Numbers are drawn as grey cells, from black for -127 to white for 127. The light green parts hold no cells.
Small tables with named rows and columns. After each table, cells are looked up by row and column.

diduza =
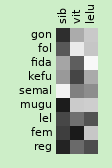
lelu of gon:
73
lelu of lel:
-45
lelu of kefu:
42
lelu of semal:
13
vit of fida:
-33
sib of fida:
37
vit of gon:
43
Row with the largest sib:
semal

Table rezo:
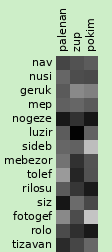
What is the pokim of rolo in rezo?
-102
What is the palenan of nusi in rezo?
-25
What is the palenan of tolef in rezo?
26
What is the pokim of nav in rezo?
-35
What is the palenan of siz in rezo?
-105
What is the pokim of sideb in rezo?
61
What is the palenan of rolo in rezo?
-52
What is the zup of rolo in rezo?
-80
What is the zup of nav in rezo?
-45
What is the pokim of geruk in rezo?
0
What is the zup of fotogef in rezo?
-51
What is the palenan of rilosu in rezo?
-36
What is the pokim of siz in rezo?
-54
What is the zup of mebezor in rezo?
-78
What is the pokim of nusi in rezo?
-53
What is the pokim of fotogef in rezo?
68
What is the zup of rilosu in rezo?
-73

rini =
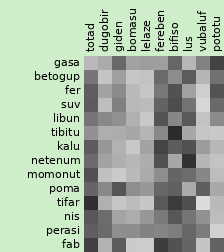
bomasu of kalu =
72
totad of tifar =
-80
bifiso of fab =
-45
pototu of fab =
-29
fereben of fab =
-66
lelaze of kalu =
35
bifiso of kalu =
-35
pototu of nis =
61
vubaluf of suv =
87
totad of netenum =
-20

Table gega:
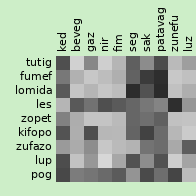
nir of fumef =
61
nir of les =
-48
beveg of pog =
-3
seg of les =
-25
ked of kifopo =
-44
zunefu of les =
-81
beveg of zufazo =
43
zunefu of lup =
78
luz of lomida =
46
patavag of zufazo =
-19
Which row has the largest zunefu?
lup

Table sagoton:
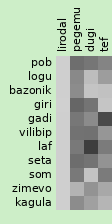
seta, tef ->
19
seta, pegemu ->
-18
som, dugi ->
67
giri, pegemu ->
-25
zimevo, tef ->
40
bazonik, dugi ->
68
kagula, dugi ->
32
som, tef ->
-4
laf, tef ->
-4
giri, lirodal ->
80
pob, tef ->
4
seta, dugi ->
-12
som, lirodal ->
79
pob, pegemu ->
-17
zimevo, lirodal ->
79

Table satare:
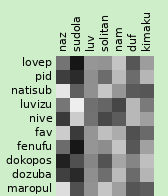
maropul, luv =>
18
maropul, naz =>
93
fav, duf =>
-47
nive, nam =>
-35
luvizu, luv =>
-15
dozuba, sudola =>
-86
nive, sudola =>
76
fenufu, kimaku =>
33
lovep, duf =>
-41

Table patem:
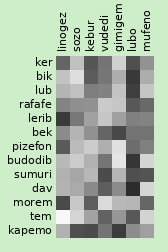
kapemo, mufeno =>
32
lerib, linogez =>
-69
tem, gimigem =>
22
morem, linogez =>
-53
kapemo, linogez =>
49
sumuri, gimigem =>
53
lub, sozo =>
64
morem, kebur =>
-34
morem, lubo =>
53
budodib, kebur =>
49
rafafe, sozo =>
15
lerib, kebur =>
33
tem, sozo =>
85
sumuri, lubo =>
-48
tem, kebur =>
35
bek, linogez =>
11
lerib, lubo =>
0

